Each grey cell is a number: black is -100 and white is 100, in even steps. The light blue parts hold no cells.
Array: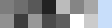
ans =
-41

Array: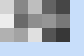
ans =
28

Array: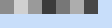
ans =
-54

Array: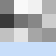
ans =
51

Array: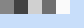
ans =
-48

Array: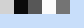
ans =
-92

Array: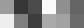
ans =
-52
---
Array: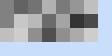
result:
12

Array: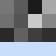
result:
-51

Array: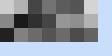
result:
-16

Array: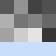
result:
79

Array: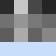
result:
-22

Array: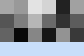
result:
5

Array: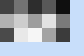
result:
93

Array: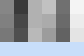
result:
45

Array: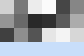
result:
-34
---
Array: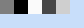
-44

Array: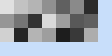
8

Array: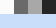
32

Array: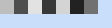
-73

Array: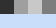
57

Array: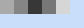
-7

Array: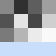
-26

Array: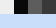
-27
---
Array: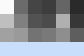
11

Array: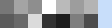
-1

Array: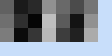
-74

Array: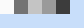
21

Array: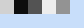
86

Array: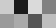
-33

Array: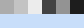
15

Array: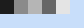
-20

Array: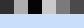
-4
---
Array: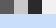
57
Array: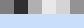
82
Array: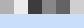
6
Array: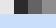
-66
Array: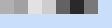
-23
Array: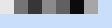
-25
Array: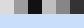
49
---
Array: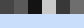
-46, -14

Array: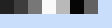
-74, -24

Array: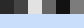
-68, -3

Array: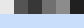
82, -75

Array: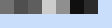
-11, -67

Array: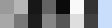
21, -50

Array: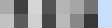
35, -56
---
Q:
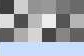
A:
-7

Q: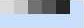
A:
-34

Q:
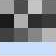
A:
54

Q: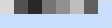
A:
49

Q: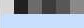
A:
-32

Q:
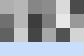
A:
71
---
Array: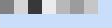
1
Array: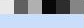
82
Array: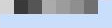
66
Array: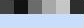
-48
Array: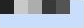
-73
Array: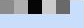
9
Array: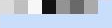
72
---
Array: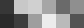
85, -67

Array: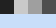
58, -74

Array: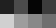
63, -96

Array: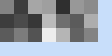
86, -63

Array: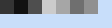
59, -87

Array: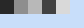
70, -69

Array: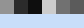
60, -89
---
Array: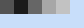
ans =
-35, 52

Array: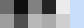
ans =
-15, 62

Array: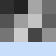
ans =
-63, 14

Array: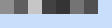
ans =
11, -37

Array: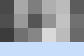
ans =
-43, -17

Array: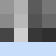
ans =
18, -63
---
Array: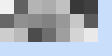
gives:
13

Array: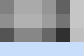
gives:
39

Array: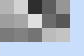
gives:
30

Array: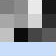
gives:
20

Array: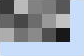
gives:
-44

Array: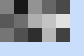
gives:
-14

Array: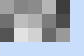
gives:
48
